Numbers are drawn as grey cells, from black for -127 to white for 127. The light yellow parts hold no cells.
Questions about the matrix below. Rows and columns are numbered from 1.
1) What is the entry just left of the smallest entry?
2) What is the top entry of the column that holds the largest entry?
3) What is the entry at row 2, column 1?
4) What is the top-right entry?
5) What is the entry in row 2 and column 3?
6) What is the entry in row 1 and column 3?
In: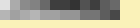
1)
-65
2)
97
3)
53
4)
-22
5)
43
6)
11

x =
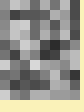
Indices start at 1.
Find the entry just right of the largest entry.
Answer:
36
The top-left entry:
18
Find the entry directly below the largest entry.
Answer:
-31
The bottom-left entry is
77
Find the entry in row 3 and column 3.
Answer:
77
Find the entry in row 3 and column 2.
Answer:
68
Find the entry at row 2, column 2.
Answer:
-61
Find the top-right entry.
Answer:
-52
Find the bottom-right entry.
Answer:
18
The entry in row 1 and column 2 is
68
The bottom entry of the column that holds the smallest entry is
27
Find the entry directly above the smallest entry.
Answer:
-11
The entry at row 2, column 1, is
0
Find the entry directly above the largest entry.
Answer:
0
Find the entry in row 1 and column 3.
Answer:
47
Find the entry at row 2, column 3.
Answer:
-40

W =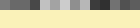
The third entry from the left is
-22
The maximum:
76
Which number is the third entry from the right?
-13
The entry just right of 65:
35

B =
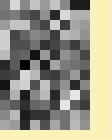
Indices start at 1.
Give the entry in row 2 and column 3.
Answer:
-36
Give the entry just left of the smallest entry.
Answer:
-36
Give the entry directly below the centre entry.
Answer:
-58
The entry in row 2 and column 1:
-14
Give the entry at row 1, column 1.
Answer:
-4
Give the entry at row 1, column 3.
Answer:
8
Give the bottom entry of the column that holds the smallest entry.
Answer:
-87
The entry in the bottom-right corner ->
17
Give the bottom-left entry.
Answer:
37
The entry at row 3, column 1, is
26
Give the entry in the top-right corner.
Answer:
-99
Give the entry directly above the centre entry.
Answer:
26
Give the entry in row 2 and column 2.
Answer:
-4
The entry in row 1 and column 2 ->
88
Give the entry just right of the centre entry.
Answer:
37
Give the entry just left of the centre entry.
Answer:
26
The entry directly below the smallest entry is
88
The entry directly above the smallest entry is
-26

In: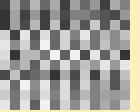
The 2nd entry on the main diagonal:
34
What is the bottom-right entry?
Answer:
74
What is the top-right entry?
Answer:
1
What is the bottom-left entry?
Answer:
101
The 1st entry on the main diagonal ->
-63
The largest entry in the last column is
101
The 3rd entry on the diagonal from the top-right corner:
-42
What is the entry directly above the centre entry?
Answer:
83
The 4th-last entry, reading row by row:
1
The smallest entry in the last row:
-31
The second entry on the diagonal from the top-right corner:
-53
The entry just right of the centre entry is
113
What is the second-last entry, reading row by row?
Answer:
12
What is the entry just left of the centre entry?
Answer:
113

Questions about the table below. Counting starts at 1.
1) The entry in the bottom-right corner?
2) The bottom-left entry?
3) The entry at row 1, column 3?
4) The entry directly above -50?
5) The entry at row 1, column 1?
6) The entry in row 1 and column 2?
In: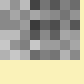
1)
9
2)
50
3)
59
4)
9
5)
59
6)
19

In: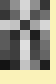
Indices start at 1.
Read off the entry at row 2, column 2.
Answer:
-26
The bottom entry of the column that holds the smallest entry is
-108
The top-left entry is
-46
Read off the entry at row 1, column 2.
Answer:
16
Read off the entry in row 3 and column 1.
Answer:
76
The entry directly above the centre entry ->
-74
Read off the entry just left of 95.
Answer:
-65
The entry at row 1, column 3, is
86
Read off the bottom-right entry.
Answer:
-97
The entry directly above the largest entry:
56

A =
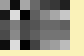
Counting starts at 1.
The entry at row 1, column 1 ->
30
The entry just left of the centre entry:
-53
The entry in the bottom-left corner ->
-114
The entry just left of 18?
-62
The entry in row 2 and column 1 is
-104
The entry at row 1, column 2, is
-114
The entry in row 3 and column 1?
-43
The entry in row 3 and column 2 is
-1
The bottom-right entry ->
59
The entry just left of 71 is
39

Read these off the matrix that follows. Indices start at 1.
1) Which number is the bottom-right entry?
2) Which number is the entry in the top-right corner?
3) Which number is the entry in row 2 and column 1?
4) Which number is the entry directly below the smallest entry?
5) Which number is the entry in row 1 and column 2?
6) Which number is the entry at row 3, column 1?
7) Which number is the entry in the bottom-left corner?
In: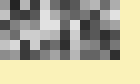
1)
-80
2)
45
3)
66
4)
-60
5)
-91
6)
-60
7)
12
